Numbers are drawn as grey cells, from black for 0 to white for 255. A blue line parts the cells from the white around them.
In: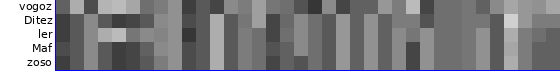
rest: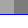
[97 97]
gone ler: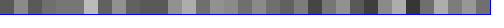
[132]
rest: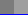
[118 111  83  54 138  69  97  97 151 124 187  69 111 111 118  97 138 166
 151 145 166]
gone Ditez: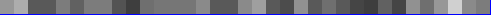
[105]
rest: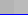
[166 111 124 145  62  89  69 138 124 159 118 111  83  54 138  69  97  97
 151 124 187  69 111 111 118  97 138 166 151 145 166]

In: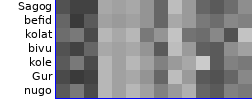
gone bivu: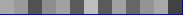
[96]
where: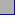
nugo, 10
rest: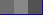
[195]

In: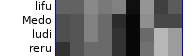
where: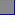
lifu, 3
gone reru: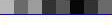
[113]
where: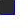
Medo, 5

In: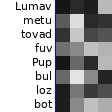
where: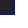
bul, 4
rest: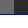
[185]

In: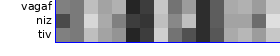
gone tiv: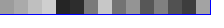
[183]
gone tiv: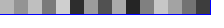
[87]

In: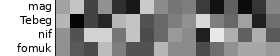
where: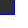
mag, 5
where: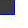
mag, 11
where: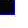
Tebeg, 2
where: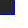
Tebeg, 4
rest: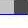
[104 153 139  32 232 175  97 175  89]
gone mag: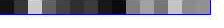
[133]

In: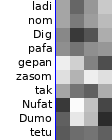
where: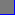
nom, 2
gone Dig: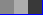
[84]

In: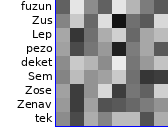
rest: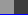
[161  82  89 104 124 147]
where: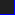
pezo, 5
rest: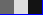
[112  89 216]

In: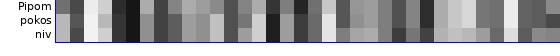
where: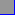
Pipom, 22
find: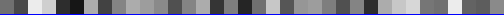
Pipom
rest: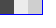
[ 45  22 172  66 132 172 157 138  80 132 172  53 126  37 112 199  86 150
 157 126  80 132  45 172 199 215 118 112 236  99  93 138]

